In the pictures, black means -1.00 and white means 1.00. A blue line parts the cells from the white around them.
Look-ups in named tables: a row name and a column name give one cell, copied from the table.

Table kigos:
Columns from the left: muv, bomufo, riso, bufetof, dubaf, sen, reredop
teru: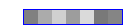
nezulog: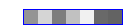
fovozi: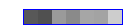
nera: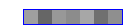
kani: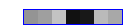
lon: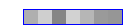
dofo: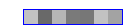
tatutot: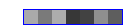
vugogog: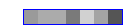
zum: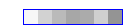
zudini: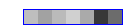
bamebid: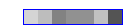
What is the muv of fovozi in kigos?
-0.31
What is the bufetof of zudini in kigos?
0.63
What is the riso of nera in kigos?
0.19
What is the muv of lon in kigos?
0.37
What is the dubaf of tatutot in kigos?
-0.48
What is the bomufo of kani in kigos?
0.25
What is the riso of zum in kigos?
0.46
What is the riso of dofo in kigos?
0.43
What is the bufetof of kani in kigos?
-0.87
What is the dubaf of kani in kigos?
-0.81
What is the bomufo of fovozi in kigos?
-0.37
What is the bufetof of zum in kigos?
0.31
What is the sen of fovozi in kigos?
0.28
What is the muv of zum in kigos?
0.94
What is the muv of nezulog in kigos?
0.16
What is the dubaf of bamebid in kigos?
0.14

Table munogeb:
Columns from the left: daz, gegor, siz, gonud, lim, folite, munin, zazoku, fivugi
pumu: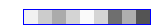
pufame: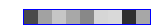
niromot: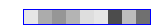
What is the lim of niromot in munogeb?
0.74
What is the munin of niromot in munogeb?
-0.40
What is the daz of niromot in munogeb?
0.80
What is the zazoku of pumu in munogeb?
0.37
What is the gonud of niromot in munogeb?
0.41
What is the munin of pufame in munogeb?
0.70
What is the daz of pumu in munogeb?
0.89
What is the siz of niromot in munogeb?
0.18
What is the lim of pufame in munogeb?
0.07
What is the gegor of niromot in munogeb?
0.35
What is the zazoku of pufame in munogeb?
-0.63
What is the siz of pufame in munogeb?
0.55
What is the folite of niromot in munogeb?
0.80

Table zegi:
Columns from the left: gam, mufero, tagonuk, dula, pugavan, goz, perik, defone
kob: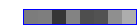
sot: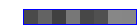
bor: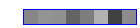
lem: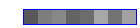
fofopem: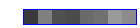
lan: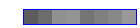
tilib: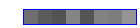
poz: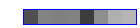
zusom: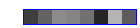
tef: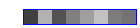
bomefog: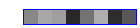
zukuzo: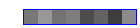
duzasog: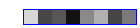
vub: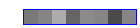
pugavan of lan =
-0.09
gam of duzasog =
0.69
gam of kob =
-0.03
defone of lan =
0.20
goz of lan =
0.00
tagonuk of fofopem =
-0.37
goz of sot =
-0.37
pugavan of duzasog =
0.08
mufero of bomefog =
0.32
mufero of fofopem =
0.00
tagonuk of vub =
0.35
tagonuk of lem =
0.07
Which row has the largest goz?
tef

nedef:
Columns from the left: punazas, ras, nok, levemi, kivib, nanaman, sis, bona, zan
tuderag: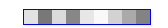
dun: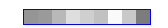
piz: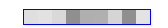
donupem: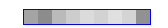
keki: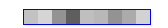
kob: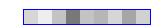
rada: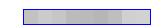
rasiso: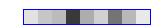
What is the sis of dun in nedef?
0.96
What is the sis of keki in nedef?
0.15
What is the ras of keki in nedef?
0.67
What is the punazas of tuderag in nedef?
0.77
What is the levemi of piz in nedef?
0.12
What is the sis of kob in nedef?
0.68
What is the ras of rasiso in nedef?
0.55
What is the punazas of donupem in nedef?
0.29
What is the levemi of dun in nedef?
0.74
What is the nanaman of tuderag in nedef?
0.95
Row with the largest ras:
kob

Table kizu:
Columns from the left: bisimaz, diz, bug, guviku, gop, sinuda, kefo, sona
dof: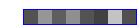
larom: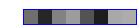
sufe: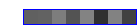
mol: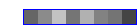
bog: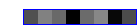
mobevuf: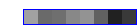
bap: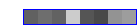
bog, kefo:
-0.94
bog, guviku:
-0.99
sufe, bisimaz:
-0.25
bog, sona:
-0.41
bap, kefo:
0.15
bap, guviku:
0.60
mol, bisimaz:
-0.20
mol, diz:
0.09
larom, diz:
-0.70
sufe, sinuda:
-0.62
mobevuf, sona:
-0.55
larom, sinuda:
-0.77
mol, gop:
0.39
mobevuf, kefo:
-0.74
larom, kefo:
0.32

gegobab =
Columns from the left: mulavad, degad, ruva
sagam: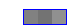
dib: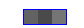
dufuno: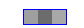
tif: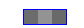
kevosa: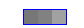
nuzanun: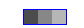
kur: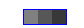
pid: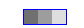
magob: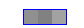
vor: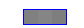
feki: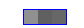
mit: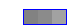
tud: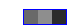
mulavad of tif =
-0.15
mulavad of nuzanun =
-0.40
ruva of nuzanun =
0.43
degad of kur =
-0.32
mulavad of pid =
-0.12
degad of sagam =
-0.10
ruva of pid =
0.74
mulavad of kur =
0.00
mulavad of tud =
-0.18
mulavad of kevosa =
-0.07
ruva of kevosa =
0.26
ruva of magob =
0.27
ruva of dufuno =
0.32
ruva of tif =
-0.18
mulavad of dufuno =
0.25
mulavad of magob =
0.13
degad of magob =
0.01

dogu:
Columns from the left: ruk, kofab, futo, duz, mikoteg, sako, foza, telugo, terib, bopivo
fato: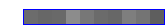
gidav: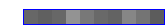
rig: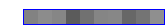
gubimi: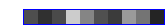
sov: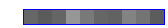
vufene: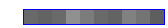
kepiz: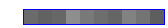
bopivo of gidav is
-0.28
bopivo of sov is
-0.28
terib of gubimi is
-0.09
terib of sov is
-0.09
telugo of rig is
-0.19
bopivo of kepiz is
-0.26
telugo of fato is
-0.01
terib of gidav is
-0.09
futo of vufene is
-0.17
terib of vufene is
-0.09
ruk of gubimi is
-0.39

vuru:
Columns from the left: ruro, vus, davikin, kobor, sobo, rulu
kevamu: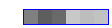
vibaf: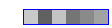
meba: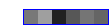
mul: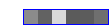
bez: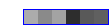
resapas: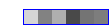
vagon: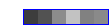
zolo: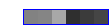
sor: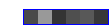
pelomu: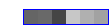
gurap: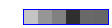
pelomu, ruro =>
-0.21
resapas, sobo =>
-0.09
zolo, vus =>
0.04
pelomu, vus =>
-0.18
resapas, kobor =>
-0.43
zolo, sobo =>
-0.54
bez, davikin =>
0.28
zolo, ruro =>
0.02
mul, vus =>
-0.23
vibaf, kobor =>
-0.08
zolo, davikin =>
0.32
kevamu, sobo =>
0.48
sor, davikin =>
-0.59
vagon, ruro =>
-0.52
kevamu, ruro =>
0.00
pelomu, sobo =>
0.38
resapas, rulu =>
-0.02
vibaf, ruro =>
0.58
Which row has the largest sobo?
kevamu

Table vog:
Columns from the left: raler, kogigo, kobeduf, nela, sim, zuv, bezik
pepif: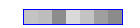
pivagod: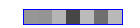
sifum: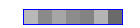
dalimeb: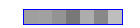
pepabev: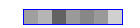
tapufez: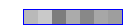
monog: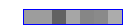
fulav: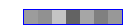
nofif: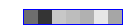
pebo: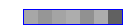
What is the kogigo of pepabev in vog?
0.42
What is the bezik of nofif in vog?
0.30
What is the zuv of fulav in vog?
0.00
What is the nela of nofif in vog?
0.48
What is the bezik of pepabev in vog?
0.63
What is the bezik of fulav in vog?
0.19
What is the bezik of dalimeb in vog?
0.49
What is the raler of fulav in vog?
0.22
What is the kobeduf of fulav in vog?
0.54
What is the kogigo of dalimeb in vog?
0.26
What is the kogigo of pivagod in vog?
0.16
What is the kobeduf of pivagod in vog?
0.42
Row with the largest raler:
pepif

